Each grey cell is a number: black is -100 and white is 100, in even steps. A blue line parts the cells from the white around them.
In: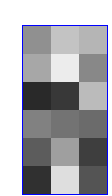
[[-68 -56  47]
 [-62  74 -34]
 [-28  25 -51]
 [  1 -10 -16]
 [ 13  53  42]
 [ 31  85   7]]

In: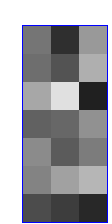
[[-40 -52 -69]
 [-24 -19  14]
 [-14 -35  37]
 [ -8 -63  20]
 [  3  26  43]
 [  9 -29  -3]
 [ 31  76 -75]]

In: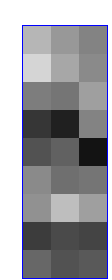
[[-58 -75   3]
 [-53 -42 -47]
 [-36 -24 -85]
 [-19 -36 -30]
 [ -2  -8  25]
 [  8 -13  -8]
 [ 14  49  25]
 [ 43  19   3]
 [ 67  31   8]]

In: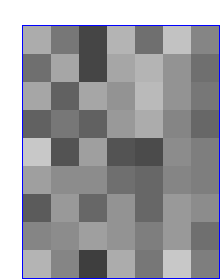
[[-29  20 -19  15 -19  20  10]
 [-24  -7 -24  20  35   4 -19]
 [-13  30 -46  30  41  15 -13]
 [  4  10  25  15  -1  20 -13]
 [ 25  10  10 -13 -19   4  -1]
 [ 30 -24  30  15  46  15  -7]
 [ 35  -7 -46  41 -13  52   4]
 [ 41   4 -51  35  -7  57  -1]
 [ 57 -35  25 -35 -41  10  -1]]

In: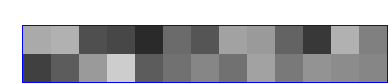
[[-50 -28  21  61 -28 -11   5 -11  27  -5  15  10   5]
 [ 33  39 -38 -44 -67 -16 -33  27  21 -22 -56  39   0]]

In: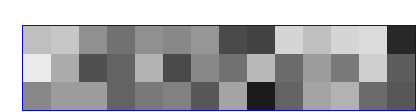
[[  7  23  23 -22  -5   1 -32  29 -79 -22  29  40 -16 -32]
 [ 50  56  13 -11  13   7  18 -42 -48  67  50  67  72 -69]
 [ 84  35 -37 -22  40 -42   7 -11  45 -16  23  -5  62 -27]]
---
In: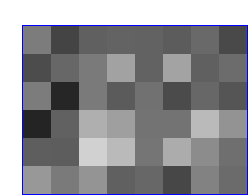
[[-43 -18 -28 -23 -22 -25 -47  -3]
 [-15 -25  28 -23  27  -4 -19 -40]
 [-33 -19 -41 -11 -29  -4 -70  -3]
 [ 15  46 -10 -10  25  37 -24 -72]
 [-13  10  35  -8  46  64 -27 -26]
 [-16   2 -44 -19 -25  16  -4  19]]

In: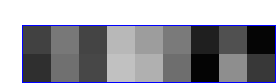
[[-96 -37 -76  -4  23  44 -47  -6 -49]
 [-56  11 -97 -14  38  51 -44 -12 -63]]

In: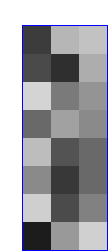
[[ 52  43 -53]
 [ 36 -63 -42]
 [ 16  -4  66]
 [  8  26 -18]
 [-18 -35  48]
 [-18 -56   8]
 [  1 -41  62]
 [ 63  20 -78]]

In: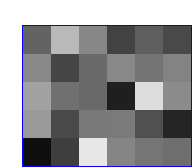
[[-43 -26 -48   6  45 -22]
 [  3  -9   7 -17 -46   7]
 [  9  73 -76 -18 -12  27]
 [-71 -37  -4  -5 -42  21]
 [-14  -8   4  81 -51 -88]]

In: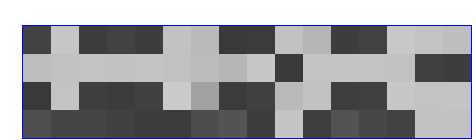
[[ 49  53  57 -48 -52  42  51 -54 -55  45  52 -52 -48 -52  55 -48]
 [-52 -50  52  53  54  53 -55  56  43  47  51  54  52  53  51  49]
 [ 54  53  56 -50 -51  52  45 -49 -54  26  59 -49 -53 -51  53 -55]
 [ 51  52 -48 -44 -35 -51  54 -52 -34 -40 -53 -52 -49 -46 -46 -38]]

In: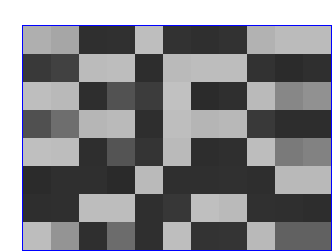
[[ 47  47  40 -61 -63 -61  49 -62 -63  30  37]
 [-63 -66 -61  48  48  46 -65  48  47 -49 -55]
 [ 14   6  46 -63 -66  51 -53 -36 -64  45  49]
 [-65 -65 -55  44  42  49 -64  46  43 -14 -37]
 [  2  -4  48 -63 -65  46 -59 -34 -64  48  50]
 [ 45  45 -64 -62 -63 -63  46 -67 -63 -63 -66]
 [-65 -63 -62  46  50 -57 -63  48  48 -63 -64]
 [-24 -24  45 -59 -60  49 -63 -15 -63  16  48]]

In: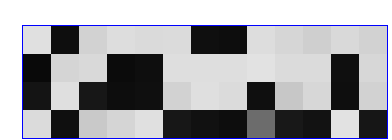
[[ 65  70  62  68  73 -90 -88  72  71  73  65 -89  76]
 [ 69 -88  72  72  77  74  74  74 -89 -91  70  67 -93]
 [ 65 -89  69  56 -88  72  75  65 -88 -90 -82  75 -84]
 [-83  77 -86 -81 -15 -90 -87 -82  76  67  58 -88  72]]

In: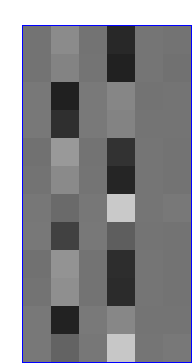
[[-10  -8 -69 -10   9 -10]
 [-11  -8 -74  -9   3 -10]
 [ -9 -10   5  -5 -75  -6]
 [ -9  -9   3  -5 -63  -6]
 [-10  -8 -61 -10  20 -11]
 [-10  -8 -71  -9   8 -10]
 [ -6  -8  58  -7 -17  -7]
 [-10  -9 -26  -6 -49  -6]
 [-10  -8 -65 -10  15 -11]
 [-10  -8 -66 -10  12 -10]
 [ -9  -9   6  -5 -73  -6]
 [ -6  -8  56  -7 -22  -6]]

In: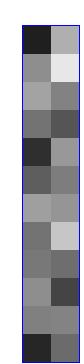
[[ 37 -76]
 [ 81  11]
 [  2  28]
 [-33 -10]
 [ 19 -63]
 [ -2 -26]
 [ 17  25]
 [ 55 -10]
 [-14  -6]
 [-47  11]
 [  3   0]
 [-16 -70]]
